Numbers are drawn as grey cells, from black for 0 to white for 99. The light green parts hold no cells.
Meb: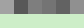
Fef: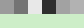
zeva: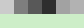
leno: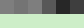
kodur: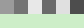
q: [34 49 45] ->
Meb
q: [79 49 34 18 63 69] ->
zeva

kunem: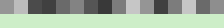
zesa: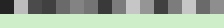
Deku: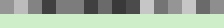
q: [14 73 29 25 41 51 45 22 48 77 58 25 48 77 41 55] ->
zesa
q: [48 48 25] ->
Deku
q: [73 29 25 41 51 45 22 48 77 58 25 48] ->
zesa
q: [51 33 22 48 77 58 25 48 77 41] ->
kunem

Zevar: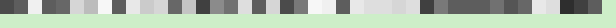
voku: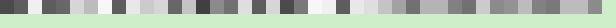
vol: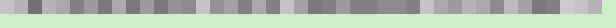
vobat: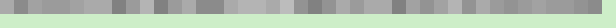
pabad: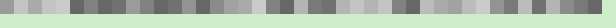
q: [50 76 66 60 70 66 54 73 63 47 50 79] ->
vol
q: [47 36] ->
Zevar
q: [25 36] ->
Zevar
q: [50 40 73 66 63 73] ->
pabad

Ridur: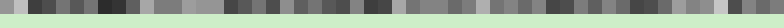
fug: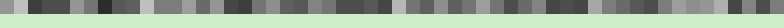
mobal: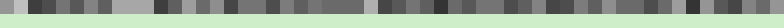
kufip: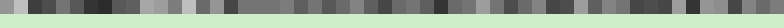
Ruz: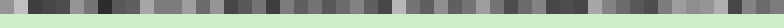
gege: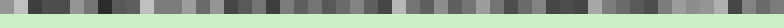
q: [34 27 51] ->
mobal
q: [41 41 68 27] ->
mobal
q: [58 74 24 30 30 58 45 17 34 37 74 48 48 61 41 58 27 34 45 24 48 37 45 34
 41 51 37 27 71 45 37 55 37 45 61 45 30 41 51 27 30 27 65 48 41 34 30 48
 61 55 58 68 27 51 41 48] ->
gege
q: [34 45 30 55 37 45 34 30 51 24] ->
Ridur

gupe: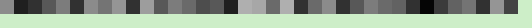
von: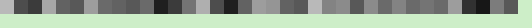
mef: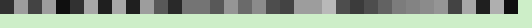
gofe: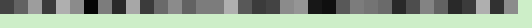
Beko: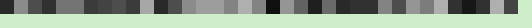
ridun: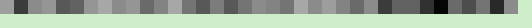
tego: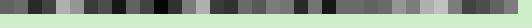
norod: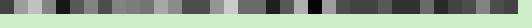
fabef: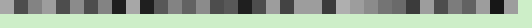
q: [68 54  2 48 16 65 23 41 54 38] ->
gofe
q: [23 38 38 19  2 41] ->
ridun
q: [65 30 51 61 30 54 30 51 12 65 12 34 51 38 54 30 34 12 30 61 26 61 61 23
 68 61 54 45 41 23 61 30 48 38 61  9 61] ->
fabef
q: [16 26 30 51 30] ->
norod
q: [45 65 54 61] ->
ridun
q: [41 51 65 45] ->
ridun
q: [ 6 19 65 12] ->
mef

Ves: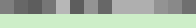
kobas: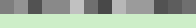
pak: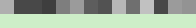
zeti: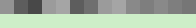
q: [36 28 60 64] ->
zeti
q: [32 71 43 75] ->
pak
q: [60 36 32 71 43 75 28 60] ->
pak

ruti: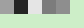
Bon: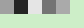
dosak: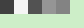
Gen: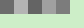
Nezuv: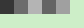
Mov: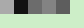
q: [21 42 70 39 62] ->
Nezuv
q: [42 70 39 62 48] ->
Gen
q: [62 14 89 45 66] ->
Bon

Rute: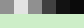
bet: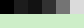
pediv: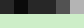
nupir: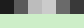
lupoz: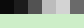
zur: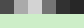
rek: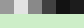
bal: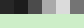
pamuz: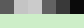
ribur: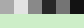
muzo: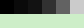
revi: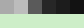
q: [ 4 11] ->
lupoz
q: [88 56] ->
Rute
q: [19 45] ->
bet
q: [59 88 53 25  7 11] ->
rek
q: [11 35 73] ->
nupir

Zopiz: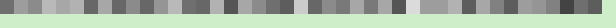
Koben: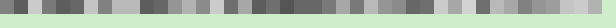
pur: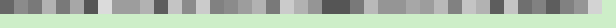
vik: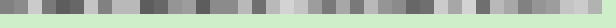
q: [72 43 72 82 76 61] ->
vik
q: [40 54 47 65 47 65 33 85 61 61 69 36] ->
Zopiz
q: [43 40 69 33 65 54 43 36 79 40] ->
Zopiz

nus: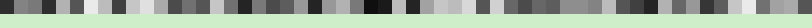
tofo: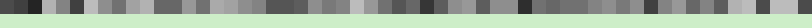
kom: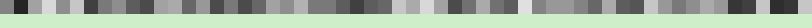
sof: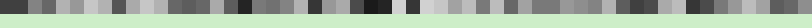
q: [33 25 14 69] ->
nus
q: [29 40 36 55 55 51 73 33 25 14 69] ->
nus
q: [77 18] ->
kom
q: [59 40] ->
tofo

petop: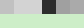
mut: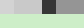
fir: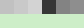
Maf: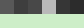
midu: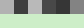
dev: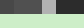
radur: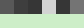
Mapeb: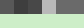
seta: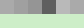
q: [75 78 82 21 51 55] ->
fir
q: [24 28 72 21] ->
Maf
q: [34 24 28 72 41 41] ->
Mapeb

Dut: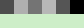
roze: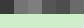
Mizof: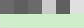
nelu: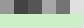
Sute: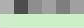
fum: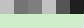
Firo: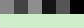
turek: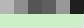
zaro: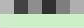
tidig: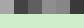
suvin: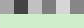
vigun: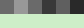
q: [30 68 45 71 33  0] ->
Dut
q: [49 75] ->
fum
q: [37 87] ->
Mizof
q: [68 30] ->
Sute
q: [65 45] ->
nelu
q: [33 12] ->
fum
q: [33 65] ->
nelu

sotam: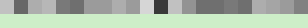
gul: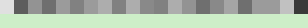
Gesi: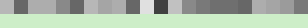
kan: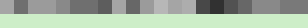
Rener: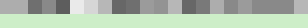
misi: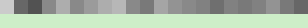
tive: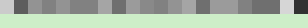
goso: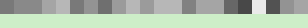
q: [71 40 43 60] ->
Rener
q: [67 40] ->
Gesi
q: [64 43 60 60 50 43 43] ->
tive

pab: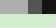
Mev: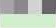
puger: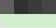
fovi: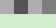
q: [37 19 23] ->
puger
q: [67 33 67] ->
fovi
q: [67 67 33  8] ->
pab

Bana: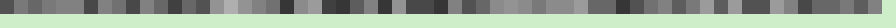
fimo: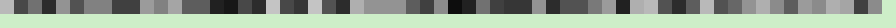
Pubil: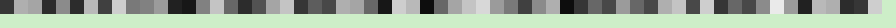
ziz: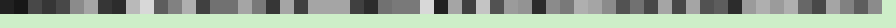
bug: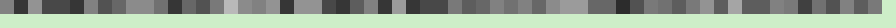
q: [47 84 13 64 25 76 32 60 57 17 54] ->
ziz
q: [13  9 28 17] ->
fimo
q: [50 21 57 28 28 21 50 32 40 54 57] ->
Bana

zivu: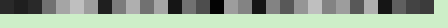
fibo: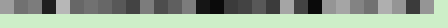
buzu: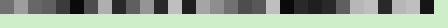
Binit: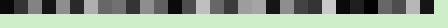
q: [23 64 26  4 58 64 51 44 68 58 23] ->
fibo
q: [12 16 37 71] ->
buzu
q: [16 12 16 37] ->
buzu
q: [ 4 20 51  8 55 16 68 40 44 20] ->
Binit
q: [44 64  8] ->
zivu
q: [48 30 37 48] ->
fibo

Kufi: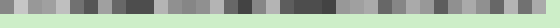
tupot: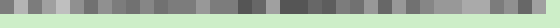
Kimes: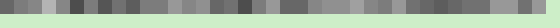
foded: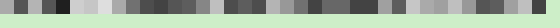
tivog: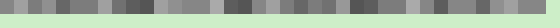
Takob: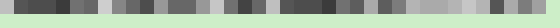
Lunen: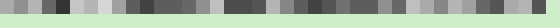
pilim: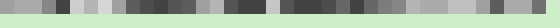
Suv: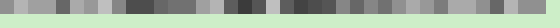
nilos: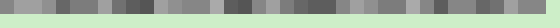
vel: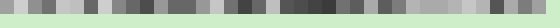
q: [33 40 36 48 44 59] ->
tupot
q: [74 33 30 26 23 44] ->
vel
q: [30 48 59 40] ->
Kimes
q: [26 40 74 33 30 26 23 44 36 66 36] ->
vel
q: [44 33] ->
Kufi
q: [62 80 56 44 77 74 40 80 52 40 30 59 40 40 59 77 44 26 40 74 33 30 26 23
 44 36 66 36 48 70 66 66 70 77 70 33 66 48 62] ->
vel

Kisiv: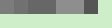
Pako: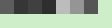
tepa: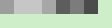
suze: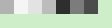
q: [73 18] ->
suze
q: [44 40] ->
Kisiv
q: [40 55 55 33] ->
Kisiv
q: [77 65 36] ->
tepa
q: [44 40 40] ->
Kisiv
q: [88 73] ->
suze
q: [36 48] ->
tepa

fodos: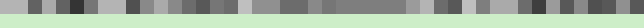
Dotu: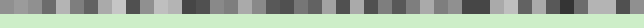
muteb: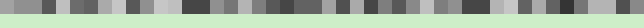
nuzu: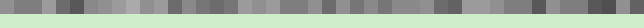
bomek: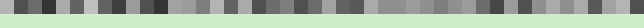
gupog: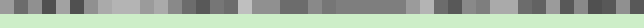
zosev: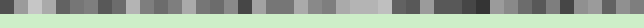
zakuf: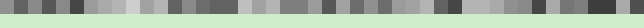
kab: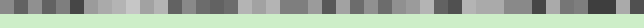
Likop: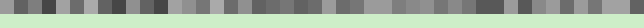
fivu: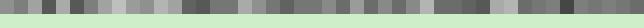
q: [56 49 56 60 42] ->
bomek
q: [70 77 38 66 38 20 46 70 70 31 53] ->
muteb
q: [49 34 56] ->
nuzu

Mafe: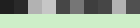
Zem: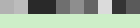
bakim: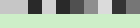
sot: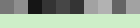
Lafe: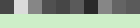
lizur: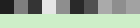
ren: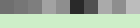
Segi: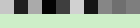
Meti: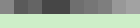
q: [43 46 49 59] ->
Meti
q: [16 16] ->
Zem
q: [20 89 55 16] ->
lizur
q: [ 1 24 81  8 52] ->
Segi

